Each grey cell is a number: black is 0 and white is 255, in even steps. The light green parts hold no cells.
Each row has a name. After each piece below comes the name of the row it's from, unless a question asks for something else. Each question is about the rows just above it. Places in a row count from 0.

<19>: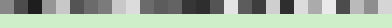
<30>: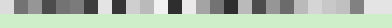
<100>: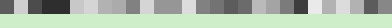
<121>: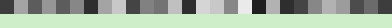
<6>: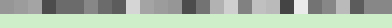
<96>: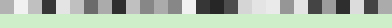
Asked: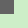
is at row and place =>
<19>, 12
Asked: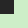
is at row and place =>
<96>, 15
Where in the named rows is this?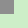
<19>, 26

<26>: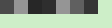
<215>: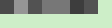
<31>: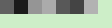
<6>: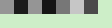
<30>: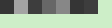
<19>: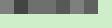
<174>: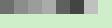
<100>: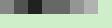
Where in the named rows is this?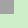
<30>, 1
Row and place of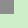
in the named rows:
<174>, 1
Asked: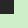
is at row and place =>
<26>, 2
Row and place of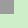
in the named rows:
<174>, 2
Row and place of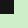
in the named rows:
<6>, 3

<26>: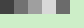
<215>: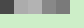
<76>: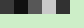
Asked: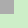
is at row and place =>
<215>, 1
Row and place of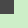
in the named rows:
<215>, 0
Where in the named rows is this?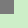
<215>, 4
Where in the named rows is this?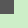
<76>, 2
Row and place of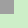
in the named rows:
<26>, 2
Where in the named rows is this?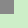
<215>, 3

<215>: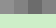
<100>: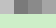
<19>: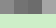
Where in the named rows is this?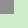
<215>, 0
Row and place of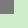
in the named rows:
<100>, 1

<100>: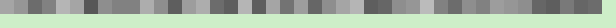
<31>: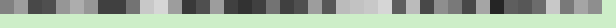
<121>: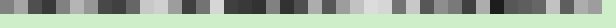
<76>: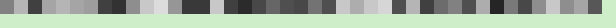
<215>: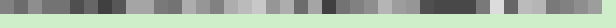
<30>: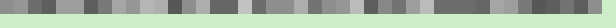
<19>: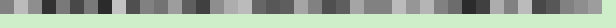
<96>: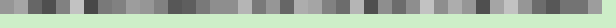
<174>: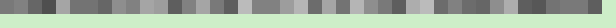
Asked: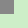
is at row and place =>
<30>, 27
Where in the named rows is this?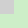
<121>, 11

